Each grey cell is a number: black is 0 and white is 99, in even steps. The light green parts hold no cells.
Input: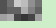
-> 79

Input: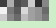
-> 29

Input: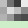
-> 23

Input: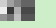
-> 51

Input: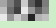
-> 31

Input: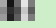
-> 42
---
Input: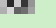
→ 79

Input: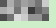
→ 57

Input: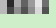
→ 60

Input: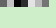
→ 88

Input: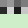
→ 59

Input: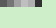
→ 74
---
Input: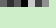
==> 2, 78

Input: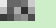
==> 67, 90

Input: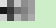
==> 44, 86

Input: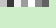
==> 60, 99

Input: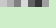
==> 84, 84

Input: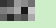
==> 66, 78

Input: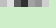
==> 19, 86

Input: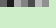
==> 51, 73

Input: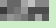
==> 58, 75
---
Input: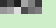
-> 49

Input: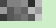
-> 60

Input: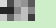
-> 52

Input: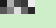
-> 16

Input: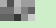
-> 38

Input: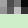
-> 19

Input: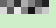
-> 78

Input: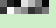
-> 47
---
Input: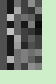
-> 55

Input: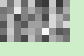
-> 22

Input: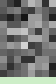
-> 19

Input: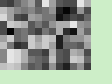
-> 89

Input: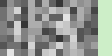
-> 61

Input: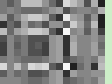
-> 68
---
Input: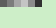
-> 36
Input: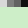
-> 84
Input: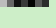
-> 73
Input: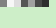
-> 50
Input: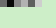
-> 42
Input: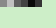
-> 53
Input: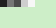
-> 12
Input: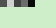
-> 31
